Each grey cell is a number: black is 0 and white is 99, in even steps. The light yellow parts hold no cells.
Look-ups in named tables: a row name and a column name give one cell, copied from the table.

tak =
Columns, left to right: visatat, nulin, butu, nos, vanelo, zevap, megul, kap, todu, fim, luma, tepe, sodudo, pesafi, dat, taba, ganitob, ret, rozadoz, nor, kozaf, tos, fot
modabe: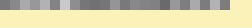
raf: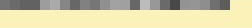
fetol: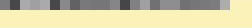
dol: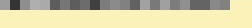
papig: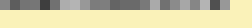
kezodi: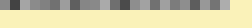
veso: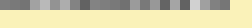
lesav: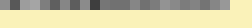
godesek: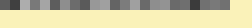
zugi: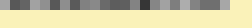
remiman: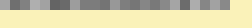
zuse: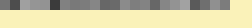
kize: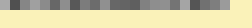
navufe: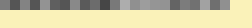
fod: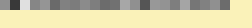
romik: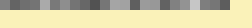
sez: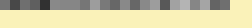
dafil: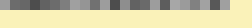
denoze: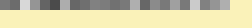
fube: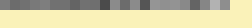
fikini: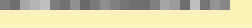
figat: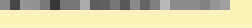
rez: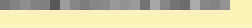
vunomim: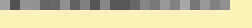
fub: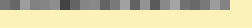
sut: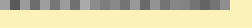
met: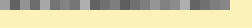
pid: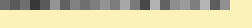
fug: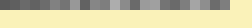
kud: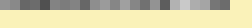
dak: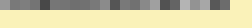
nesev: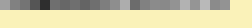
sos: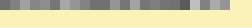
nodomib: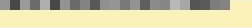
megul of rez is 61
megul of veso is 67
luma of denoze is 48
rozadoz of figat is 54
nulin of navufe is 33
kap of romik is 45
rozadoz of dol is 56
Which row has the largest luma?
kezodi

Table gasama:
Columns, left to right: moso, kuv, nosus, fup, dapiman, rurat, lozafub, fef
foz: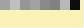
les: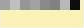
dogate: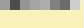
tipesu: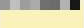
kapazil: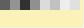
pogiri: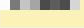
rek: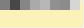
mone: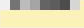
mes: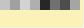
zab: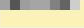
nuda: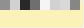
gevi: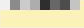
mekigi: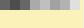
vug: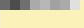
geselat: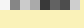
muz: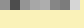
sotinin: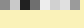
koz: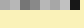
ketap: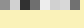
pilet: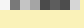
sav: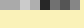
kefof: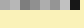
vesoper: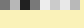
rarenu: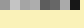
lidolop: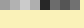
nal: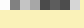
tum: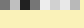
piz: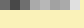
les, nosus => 58
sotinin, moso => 54
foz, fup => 63
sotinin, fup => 43
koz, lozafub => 75
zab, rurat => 50
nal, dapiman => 29
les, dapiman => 53
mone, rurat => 36
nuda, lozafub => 84
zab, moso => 63
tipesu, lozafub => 69
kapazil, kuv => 57

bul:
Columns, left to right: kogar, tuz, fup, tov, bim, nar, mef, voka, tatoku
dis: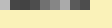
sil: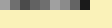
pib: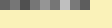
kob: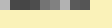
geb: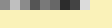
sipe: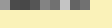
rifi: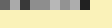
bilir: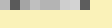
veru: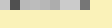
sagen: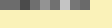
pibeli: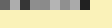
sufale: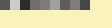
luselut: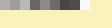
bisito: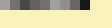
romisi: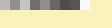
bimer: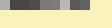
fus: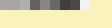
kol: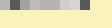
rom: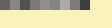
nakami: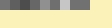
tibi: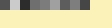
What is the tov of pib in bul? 46
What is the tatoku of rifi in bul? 13
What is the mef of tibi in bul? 36
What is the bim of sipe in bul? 51
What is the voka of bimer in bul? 35
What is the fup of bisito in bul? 28
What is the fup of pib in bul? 31
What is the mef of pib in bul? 74
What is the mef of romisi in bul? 30
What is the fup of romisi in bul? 76
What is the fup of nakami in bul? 30

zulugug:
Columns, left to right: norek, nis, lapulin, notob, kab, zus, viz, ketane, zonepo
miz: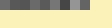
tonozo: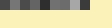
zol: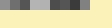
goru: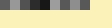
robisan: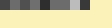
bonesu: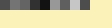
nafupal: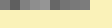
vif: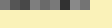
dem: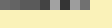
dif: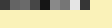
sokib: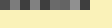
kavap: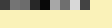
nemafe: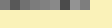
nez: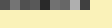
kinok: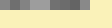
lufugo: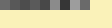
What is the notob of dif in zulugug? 27
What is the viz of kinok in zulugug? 42
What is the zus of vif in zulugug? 47
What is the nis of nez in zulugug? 45
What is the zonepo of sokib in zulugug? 24
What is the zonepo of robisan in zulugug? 22
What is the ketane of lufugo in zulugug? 61
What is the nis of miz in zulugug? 34
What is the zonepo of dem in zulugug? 44
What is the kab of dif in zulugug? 8
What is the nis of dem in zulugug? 39
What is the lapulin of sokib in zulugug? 24
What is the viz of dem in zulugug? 20
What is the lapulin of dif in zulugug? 41
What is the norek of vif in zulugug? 46
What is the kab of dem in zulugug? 26

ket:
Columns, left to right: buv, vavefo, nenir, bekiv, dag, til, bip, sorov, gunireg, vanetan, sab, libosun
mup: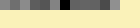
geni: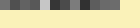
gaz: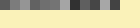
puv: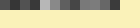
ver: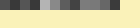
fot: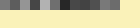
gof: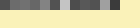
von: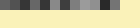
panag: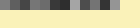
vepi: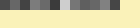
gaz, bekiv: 38
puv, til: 53
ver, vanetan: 47
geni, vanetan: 36
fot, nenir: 58
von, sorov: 49
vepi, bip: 80
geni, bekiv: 34
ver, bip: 36
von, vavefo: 32
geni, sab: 41
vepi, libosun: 27
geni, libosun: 42
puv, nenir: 32
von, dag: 21
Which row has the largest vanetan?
von

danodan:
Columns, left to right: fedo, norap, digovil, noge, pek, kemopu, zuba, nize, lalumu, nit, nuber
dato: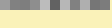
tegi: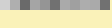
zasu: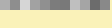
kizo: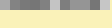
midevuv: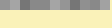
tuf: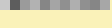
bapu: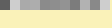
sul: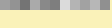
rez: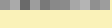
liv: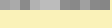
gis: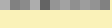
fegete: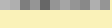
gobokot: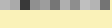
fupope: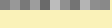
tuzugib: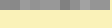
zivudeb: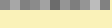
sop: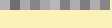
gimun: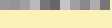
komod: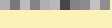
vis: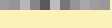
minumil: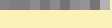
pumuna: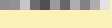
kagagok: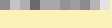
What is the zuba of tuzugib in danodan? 50
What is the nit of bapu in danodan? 53
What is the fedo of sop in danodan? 69
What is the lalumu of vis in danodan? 65
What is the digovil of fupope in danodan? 47
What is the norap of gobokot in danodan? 66
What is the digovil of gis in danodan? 54
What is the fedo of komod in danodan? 68
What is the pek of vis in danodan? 35
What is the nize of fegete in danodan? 58
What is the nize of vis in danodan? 58
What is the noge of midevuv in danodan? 53
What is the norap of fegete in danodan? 68
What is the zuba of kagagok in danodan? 57
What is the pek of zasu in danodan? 56
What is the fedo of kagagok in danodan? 55
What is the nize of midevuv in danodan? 46
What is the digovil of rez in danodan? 41
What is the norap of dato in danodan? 50

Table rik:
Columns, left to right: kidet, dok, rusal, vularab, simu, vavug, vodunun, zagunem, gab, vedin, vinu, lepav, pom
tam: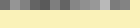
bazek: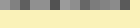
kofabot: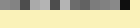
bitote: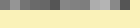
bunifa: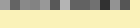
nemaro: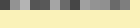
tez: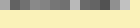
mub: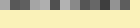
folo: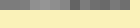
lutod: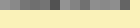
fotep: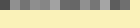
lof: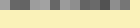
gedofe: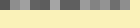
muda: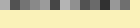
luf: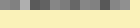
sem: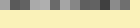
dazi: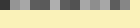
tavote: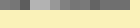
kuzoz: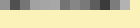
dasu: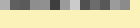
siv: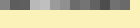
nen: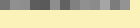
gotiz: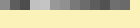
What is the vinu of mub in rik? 24
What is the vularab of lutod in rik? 43
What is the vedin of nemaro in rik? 57
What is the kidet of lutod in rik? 57
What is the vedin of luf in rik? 50
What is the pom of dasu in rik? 54
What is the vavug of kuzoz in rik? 65
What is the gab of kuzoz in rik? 47
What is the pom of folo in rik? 43
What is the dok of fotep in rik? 56
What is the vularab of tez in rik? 53
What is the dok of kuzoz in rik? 31
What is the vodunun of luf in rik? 48
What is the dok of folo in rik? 48
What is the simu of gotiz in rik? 76
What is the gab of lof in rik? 39
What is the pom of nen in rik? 57
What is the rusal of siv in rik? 37

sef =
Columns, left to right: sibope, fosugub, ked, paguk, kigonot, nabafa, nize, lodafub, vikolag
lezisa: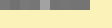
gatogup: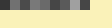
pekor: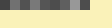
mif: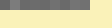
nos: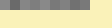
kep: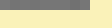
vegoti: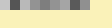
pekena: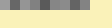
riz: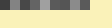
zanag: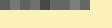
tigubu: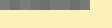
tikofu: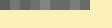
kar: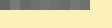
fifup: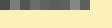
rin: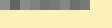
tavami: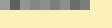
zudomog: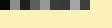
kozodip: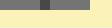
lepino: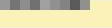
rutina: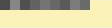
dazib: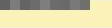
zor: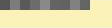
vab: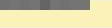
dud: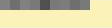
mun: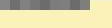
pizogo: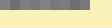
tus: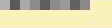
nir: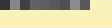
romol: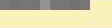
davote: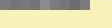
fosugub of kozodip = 45
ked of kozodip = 45
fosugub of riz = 51
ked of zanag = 38
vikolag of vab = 45
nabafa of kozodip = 45
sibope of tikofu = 37
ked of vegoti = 72
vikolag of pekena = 51
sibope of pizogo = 50
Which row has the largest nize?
vegoti

